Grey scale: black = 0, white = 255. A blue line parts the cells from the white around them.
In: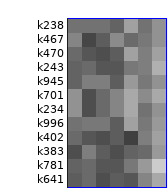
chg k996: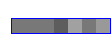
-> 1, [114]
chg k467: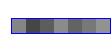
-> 5, [106]
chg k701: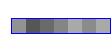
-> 2, [78]
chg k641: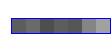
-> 7, [169]

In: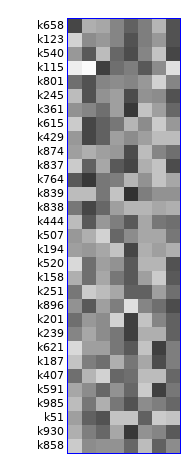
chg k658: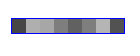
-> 4, [133]
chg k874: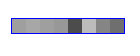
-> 2, [175]

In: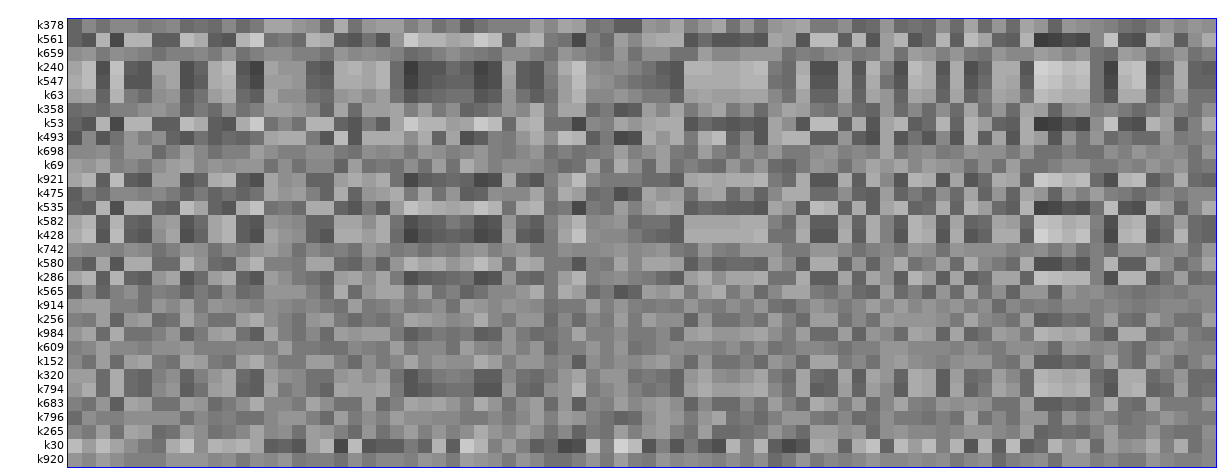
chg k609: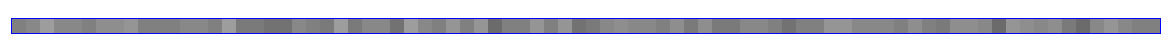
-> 51, [114]
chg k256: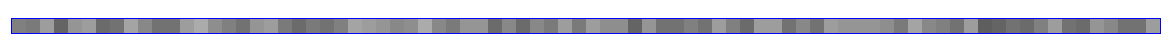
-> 78, [157]
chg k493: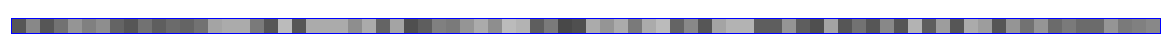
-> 67, [164]
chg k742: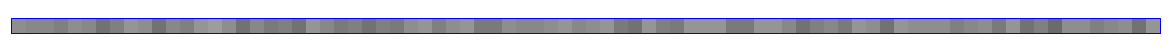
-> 72, [142]
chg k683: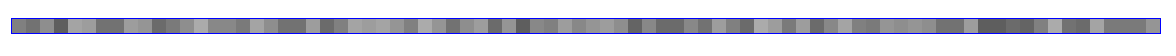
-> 3, [149]

